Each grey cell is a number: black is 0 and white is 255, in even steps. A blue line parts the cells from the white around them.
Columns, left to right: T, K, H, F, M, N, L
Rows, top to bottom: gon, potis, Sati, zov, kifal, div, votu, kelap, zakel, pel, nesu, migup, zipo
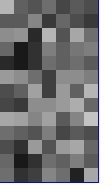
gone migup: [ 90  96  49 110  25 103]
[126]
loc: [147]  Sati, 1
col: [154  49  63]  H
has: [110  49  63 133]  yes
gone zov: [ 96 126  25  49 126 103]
[118]
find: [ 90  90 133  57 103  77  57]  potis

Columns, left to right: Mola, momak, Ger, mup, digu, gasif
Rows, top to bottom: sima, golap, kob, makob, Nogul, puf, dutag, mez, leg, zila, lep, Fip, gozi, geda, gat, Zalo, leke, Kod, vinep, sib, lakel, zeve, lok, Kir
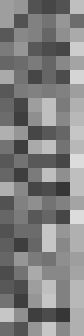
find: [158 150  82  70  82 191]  sima
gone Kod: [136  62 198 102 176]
[94]
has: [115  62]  yes

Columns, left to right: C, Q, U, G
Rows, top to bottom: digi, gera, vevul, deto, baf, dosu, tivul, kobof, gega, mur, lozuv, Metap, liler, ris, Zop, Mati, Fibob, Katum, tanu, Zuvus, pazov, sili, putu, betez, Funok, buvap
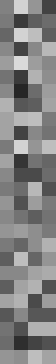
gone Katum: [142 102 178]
[122]
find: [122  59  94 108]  gera
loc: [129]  digi, 0
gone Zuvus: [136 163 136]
[171]

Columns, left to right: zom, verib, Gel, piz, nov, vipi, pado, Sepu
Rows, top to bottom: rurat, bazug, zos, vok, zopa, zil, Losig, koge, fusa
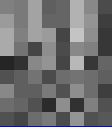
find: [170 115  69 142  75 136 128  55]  vok
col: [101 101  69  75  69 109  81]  nov
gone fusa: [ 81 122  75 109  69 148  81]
[88]
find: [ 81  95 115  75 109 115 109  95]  zil
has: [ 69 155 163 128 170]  no

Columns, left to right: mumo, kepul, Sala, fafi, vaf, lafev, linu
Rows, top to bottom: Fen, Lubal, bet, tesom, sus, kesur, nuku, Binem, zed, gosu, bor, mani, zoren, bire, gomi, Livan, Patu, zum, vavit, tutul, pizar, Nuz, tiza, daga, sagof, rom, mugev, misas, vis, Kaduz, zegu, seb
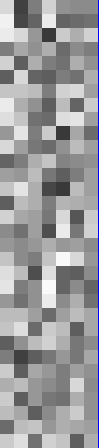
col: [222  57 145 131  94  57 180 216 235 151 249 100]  vaf
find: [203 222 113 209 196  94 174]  seb
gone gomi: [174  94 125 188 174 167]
[180]
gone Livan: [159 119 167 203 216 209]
[86]
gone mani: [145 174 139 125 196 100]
[131]
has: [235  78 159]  no
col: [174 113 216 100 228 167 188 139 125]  lafev

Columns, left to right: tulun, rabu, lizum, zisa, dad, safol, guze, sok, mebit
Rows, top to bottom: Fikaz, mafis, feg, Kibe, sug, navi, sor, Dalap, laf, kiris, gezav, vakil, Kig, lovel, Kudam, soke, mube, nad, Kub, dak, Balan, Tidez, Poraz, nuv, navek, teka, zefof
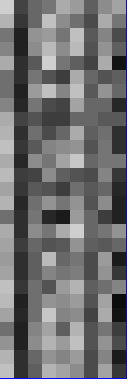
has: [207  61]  no
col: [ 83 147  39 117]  zisa
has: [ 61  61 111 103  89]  no
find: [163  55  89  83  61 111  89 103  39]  lovel
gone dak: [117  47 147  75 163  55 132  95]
[125]
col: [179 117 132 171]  tulun
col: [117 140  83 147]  zisa

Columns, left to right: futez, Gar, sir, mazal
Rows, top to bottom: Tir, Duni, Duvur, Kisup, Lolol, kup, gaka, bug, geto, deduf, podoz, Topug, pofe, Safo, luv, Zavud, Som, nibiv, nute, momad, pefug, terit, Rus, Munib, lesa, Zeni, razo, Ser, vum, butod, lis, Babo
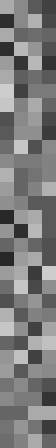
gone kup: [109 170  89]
[95]
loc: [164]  Munib, 3
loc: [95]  kup, 1
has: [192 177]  no

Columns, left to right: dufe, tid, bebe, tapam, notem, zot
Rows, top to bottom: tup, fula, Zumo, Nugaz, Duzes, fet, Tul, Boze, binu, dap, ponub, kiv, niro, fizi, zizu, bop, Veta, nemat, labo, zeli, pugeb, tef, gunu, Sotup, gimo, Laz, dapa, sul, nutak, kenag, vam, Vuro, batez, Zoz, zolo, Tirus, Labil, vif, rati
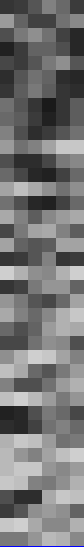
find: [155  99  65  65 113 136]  fula
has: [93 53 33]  no
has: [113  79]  yes

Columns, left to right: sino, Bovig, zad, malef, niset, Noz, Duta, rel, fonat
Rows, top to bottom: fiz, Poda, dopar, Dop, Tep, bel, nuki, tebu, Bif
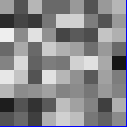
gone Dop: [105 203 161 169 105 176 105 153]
[111]
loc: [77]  dopar, 6
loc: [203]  Dop, 3
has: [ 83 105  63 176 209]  yes

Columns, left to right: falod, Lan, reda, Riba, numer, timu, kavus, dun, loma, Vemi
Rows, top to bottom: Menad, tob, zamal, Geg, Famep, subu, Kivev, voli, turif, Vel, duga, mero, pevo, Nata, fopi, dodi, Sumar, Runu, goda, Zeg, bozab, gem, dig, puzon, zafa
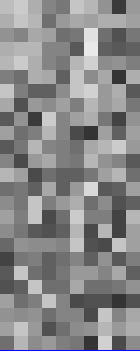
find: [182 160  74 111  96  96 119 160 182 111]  pevo
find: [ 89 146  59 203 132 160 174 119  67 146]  turif
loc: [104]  Runu, 0
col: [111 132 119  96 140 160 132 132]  numer
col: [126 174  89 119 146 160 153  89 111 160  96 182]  Vemi
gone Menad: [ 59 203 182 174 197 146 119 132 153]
[189]

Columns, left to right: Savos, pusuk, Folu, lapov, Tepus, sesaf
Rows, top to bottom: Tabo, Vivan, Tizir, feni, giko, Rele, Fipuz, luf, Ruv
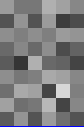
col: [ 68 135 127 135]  sesaf
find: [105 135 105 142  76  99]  feni
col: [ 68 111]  Tepus

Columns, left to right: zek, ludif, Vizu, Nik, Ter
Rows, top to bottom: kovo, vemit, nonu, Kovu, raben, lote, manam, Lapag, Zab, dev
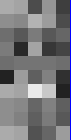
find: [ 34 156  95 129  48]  lote
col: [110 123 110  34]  zek

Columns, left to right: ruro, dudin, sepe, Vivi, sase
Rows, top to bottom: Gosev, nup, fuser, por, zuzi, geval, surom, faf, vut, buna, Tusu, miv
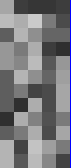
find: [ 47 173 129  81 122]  vut
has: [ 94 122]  yes
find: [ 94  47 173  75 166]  faf
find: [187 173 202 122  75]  nup
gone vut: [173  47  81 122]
[129]

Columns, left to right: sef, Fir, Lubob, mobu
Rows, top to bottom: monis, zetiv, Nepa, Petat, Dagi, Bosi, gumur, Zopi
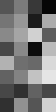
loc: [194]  Bosi, 2
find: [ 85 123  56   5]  monis
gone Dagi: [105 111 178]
[217]
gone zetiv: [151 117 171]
[27]
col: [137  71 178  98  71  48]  sef
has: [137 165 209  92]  yes

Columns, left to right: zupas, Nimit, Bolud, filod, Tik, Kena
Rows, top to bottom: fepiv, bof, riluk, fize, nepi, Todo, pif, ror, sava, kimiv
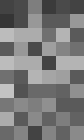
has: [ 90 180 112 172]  no
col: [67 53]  zupas
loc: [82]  pif, 1
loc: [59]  fepiv, 3

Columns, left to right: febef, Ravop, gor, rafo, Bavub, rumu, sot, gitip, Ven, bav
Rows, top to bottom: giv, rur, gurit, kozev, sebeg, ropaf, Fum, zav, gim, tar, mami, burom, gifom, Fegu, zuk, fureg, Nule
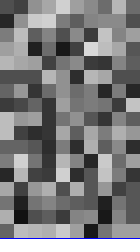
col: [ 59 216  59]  sot
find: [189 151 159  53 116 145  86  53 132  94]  gim
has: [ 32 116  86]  yes
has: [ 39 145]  yes
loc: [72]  zav, 1
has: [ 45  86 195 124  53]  yes

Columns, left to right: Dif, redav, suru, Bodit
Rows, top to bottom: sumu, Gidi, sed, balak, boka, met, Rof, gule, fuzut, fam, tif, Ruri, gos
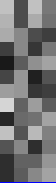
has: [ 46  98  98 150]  yes
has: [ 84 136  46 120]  yes
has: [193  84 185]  yes
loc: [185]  fam, 2

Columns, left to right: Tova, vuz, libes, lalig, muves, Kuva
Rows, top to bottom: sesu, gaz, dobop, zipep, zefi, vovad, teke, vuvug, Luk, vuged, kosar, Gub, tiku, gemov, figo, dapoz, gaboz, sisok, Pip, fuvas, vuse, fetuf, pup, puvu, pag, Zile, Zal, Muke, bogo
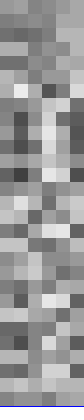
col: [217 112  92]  Kuva
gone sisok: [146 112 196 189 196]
[120]
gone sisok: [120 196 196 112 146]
[189]

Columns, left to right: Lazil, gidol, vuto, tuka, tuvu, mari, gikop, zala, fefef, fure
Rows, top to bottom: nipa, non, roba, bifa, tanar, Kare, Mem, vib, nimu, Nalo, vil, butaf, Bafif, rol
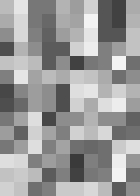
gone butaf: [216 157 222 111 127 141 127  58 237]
[149]
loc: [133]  Mem, 1

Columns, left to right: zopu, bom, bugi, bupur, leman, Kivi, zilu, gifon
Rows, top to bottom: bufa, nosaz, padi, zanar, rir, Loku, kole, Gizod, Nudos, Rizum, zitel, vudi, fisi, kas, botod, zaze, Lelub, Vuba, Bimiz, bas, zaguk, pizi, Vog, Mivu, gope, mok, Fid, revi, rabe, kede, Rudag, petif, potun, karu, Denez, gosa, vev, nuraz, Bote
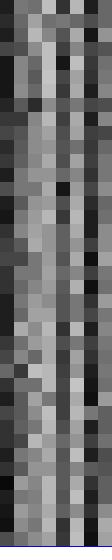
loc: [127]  gosa, 2
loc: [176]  zaguk, 5
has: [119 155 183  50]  no
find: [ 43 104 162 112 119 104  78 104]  nosaz
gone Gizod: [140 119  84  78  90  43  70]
[37]
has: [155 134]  yes
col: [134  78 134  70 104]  gifon

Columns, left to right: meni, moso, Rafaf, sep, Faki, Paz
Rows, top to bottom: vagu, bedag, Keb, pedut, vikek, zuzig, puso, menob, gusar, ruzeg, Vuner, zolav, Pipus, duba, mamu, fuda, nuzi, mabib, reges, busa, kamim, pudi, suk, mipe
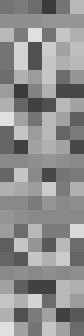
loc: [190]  pedut, 5
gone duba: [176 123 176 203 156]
[168]
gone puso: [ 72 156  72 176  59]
[131]
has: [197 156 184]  yes

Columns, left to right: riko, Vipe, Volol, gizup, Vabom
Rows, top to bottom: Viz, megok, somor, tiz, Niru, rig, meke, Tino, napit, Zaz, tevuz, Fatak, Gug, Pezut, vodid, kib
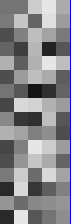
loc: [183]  tiz, 2
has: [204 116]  no

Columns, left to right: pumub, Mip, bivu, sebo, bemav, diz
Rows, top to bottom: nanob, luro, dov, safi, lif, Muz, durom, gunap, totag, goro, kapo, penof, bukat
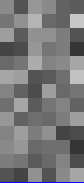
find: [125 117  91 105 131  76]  penof
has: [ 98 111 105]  yes

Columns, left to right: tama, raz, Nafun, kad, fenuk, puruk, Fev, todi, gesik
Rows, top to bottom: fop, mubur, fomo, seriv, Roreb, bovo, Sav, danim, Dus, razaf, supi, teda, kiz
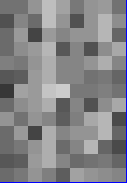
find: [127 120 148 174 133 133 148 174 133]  Roreb
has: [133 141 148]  no

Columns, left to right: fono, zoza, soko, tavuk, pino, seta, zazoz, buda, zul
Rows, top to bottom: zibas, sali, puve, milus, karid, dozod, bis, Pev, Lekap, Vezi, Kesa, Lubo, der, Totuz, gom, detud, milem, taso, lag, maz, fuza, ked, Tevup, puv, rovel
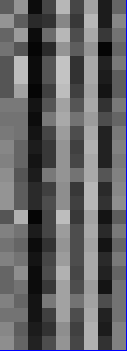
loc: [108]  puve, 3
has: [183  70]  yes

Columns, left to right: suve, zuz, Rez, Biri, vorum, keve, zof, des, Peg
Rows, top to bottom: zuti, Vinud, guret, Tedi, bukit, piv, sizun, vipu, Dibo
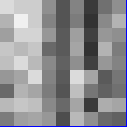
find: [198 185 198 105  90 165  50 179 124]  Tedi
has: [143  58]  no
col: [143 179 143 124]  Peg
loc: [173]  vipu, 7

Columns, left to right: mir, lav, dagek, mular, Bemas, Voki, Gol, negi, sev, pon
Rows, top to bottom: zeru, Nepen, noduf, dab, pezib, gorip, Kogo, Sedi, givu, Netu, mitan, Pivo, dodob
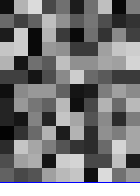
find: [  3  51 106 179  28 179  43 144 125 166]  Netu
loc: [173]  Pivo, 2
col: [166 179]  Voki
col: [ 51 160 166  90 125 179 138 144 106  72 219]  negi
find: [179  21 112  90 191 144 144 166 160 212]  pezib
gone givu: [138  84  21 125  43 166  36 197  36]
[131]

